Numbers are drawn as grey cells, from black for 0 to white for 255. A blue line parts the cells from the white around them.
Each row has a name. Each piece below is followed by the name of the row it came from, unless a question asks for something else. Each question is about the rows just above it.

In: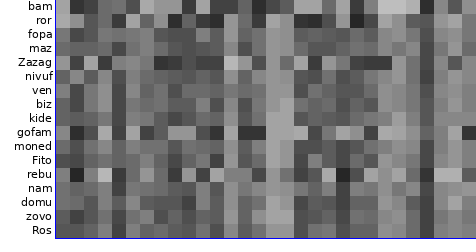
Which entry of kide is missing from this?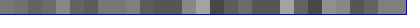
[157]
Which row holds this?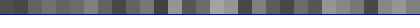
Fito
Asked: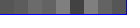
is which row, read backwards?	Ros
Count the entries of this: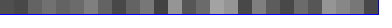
27
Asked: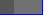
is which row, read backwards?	moned

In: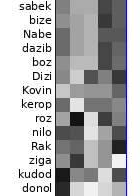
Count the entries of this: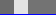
4
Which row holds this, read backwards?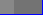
kerop
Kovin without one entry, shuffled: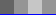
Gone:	[155]
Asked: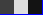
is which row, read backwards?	roz
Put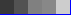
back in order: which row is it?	Dizi
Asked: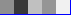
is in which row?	ziga

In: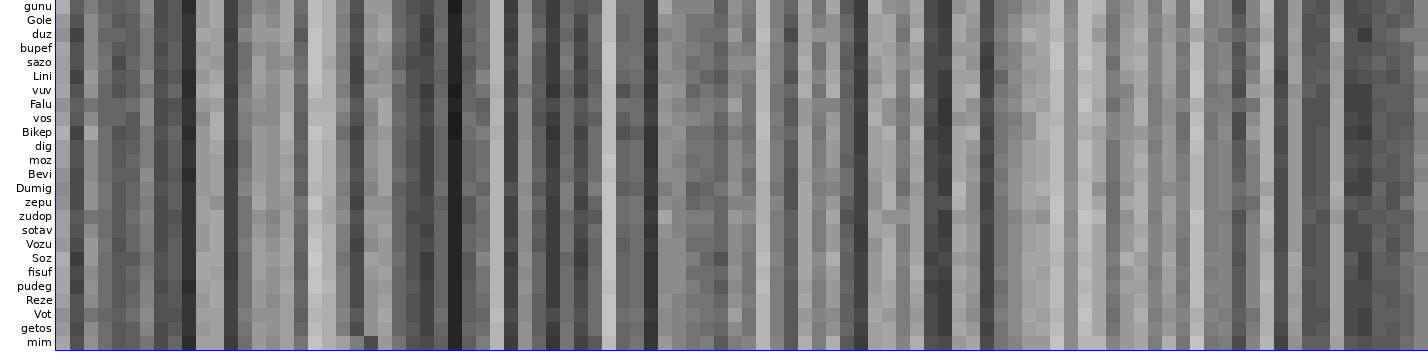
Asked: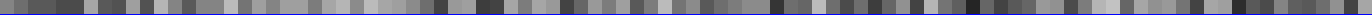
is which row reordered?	pudeg
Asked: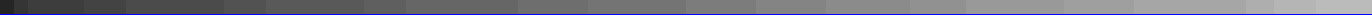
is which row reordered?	Gole
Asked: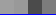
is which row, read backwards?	fisuf
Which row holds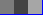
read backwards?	Vozu
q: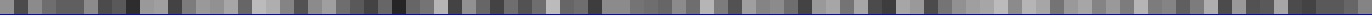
Bevi

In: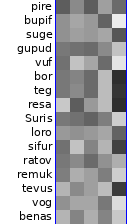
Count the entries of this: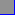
1
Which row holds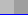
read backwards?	tevus

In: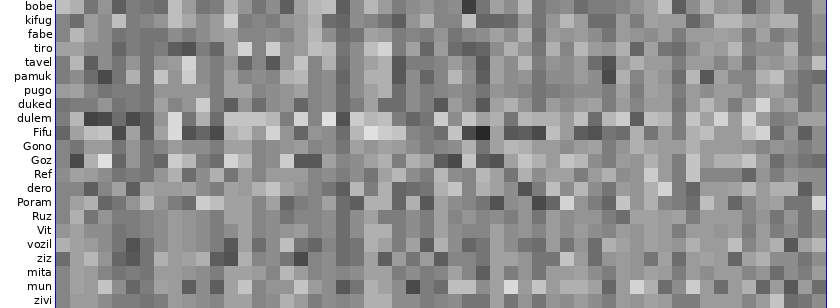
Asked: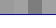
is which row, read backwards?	pugo
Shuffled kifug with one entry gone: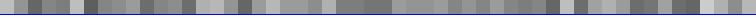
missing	[168]

